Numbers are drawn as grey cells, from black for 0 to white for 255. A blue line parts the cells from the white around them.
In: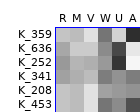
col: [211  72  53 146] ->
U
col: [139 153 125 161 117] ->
W
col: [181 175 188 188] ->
M
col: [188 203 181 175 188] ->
M
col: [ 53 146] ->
U
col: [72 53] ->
U

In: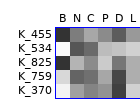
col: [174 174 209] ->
L
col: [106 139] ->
C
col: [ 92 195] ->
D
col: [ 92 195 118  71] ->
D
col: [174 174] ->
L
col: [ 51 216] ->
B
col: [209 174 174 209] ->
L

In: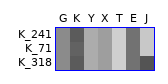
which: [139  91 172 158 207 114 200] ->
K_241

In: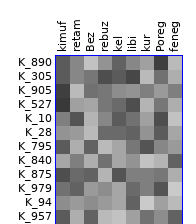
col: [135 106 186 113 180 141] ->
rebuz
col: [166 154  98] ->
feneg
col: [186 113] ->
rebuz
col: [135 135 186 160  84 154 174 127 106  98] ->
retam
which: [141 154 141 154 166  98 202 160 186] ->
K_94
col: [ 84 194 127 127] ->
kur

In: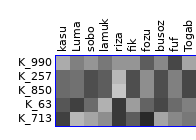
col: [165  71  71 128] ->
Togab
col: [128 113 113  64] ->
Luma
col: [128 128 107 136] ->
fuf

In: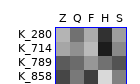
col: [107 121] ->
Q
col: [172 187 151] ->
F
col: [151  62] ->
F
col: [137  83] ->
S
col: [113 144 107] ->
Q

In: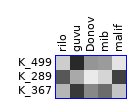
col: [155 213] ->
mib
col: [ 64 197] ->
malif

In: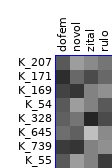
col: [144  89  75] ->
rulo
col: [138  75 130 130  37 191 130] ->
zital
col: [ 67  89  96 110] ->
dofem
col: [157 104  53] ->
novol
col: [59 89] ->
dofem
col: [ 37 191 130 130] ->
zital

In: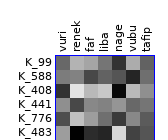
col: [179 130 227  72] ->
renek
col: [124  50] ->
vuri
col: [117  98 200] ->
liba
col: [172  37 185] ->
vubu
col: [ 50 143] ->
vuri

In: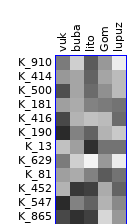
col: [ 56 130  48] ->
buba
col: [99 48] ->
lito
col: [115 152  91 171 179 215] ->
Gom
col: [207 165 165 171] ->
buba
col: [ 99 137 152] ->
lupuz

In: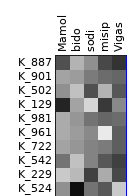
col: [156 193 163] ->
bido
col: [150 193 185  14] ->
bido
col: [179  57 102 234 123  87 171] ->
misip

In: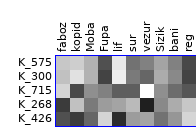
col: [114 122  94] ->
sur
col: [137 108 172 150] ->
bani
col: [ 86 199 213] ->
reg
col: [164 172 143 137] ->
Sizik
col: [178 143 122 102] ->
Moba
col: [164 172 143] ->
Sizik

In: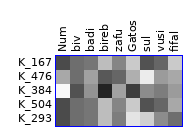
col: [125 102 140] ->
vusi
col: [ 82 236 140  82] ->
sul
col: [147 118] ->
badi

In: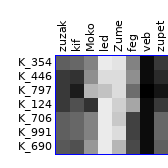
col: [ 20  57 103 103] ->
zupet
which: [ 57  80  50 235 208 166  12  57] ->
K_124
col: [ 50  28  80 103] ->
kif
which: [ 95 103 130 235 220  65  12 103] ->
K_991
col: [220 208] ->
Zume
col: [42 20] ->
zupet
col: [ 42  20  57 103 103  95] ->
zupet

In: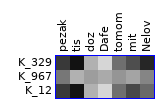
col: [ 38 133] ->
Nelov
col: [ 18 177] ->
tis
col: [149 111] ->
tomom
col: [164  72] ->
mit

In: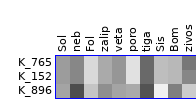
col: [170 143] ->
zalip

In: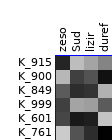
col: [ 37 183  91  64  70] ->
zeso
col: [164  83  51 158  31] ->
lizir
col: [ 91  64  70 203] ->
zeso
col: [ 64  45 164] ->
Sud

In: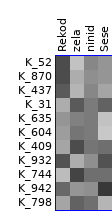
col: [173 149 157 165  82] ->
Rekod
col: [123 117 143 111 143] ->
ninid

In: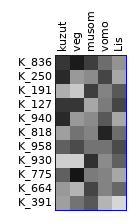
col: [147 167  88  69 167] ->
Lis
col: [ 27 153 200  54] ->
veg
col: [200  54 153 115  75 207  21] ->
veg
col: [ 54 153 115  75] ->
veg

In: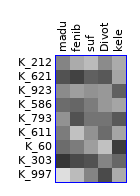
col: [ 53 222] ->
madu
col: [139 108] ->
madu

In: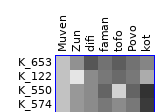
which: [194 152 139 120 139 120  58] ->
K_574
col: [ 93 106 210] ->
tofo
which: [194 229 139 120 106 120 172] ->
K_122
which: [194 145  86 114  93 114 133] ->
K_653

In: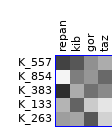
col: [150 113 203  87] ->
gor
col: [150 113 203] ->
gor
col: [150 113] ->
gor

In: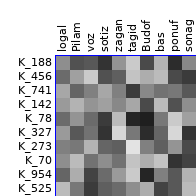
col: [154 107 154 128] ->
logal
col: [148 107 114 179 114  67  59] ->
voz

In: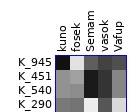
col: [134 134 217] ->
Vafup
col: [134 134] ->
Vafup
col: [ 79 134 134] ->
Vafup
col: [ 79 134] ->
Vafup
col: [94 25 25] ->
Semam
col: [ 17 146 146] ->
kuno

